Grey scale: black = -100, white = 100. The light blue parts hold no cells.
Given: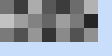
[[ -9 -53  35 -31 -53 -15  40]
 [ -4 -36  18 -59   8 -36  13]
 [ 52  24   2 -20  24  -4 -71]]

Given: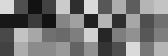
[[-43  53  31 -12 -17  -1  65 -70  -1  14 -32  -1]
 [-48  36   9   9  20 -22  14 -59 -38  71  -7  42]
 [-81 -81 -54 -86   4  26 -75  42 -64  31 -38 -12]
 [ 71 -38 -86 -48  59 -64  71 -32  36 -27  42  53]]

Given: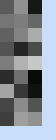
[[ -2  39  56]
 [-24   3  34]
 [-51  24  14]
 [ -8  -2 -19]
 [-46   9 -35]
 [-35 -71 -41]
 [-29  14 -82]
 [ 29 -56 -87]
 [-66 -13 -92]]

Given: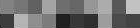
[[-52  41  12  -3 -75 -57 -63  23 -41 -47]
 [  2  -8 -25  29 -14 -19  18  35 -31  52]]

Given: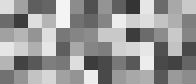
[[-16 -53  74  42  91 -11 -21   4  86  63  74  53  37  -1]
 [-11  16  53  68  26  16  86 -43  21  32  37 -31  21  10]
 [ 80  63  37  80 -26  32   4  -1  63  68  80 -37  53 -43]
 [ 26  42  16  74  -6   4  10  58  58 -53 -16  10  58   4]
 [ 74  26 -26 -21  91  10 -37  16 -26 -59  80 -16  32  58]
 [ 42 -48 -31  -1  -6  74 -53 -43  -6 -31  86 -43 -48 -21]]

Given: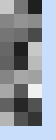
[[ 31 -30  89]
 [-19 -76  57]
 [-24 -65  47]
 [  4  31  26]
 [  4  15  10]
 [-24 -70 -36]
 [ -8 -14 -42]
 [ 42 -36 -59]
 [ 57  -8 -76]]
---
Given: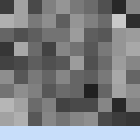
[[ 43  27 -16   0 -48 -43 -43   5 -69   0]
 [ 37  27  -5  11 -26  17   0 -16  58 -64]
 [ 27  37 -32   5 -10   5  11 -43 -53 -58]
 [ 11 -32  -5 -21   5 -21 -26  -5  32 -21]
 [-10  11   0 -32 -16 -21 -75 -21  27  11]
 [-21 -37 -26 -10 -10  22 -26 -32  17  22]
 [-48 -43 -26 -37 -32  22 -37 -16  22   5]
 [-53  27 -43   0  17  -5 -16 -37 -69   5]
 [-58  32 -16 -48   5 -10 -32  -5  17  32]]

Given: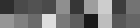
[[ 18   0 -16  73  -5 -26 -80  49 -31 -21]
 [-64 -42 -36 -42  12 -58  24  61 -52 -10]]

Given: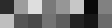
[[ 50 -33 -43 -10 -27 -72 -82 -16]
 [-66  23  74  -5  18  56 -93   1]]

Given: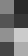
[[ 14  59]
 [  4 -68]
 [-34 -58]
 [-46  36]]

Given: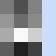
[[ 33  95  62]
 [ 18 -15   8]
 [ -4 -38   2]
 [-27 -74 -50]]

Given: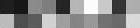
[[ 47 -39 -29  64  25   4  20 -11 -17  70]
 [-76 -82   9  -1 -71  42  98  58 -59  36]]

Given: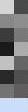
[[ 66 -42]
 [ 51 -21]
 [  6  11]
 [-10 -26]
 [-53  -5]
 [-68 -37]
 [-79  34]]

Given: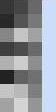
[[ 54  44  -1]
 [ 38  60  11]
 [ 27  66  17]
 [  5  54  27]
 [-51 -40 -18]
 [-57 -46 -18]
 [-68 -34  -6]
 [-73 -23 -12]]
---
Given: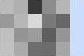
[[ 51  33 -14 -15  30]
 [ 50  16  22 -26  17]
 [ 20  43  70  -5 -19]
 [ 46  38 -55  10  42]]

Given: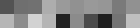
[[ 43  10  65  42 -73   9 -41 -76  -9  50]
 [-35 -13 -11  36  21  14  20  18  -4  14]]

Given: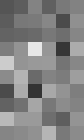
[[  4   8  14  42  -5   9]
 [ 45  21  21 -14 -26  16]
 [-23 -11  30  -6  10   3]
 [-41  34 -60  32  15  -1]
 [  9  41 -17   3  -3  24]
 [ 60  16  20  21  -9   6]
 [ -2  15  81  18 -58  35]
 [-22 -20 -17  -6 -14   5]
 [-28  -6  -4   6 -41  13]
 [-33 -27   3 -25  -5   2]]

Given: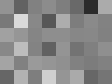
[[-20  40  -1  62  17  33 -19  -8]
 [ 29   1  21  17  13   1  -3   1]
 [  7  48   3 -24  16 -10   0  12]
 [ 26  18   4  11  11   6   7   1]
 [ -5  71   7 -32  36  -2   8   2]
 [ 15 -23   1  10  -1 -18 -66  34]]

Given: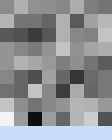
[[ 91  21 -88  22 -20  42  61 -36]
 [ 53  11  -9   7  16  42  40  19]
 [-11 -21  53   6 -52  34 -20  -5]
 [  5 -20 -39  27 -19 -58 -17  -6]
 [ 16  40  31  20  -1  12  -9 -28]
 [ 16   5  -4  15  53  14  29  36]
 [-31 -37 -53 -31  39   7   2  53]
 [ 41  -8  -8 -21  39 -30  26  43]
 [ 10  38  13  12   5  36  -1  -8]]

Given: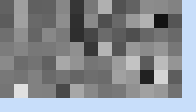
[[ -8  76   1   0 -43  31   7  -9  -6  14  26  19 -11]
 [ -6  -9   1 -17  -9 -21 -14 -16  26  19 -74  66 -27]
 [  8 -15 -10 -24  32  15  -8  -5  23  53 -29  47  17]
 [ -3   4  -6  -5   0  13 -57  42 -33  19   9  18  -7]
 [-13  13 -21   7  -4 -64 -45 -16 -28 -39 -19  -8 -18]
 [-28  26 -18 -21  11 -63   8 -38 -18  20  40 -85 -33]
 [-23  25 -25 -24   6 -58  -6  38 -36 -23  10   8   2]]

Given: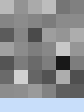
[[ 10  11  21   2 -26 -28]
 [-17  64 -21 -35  36 -38]
 [-34  -3 -17  -1 -81  -2]
 [ 26  10  -1   7  57  18]
 [-29   5 -42  24  17  36]
 [  4  10   4  -3   9   9]
 [ 46  15  33  48  -8   0]]
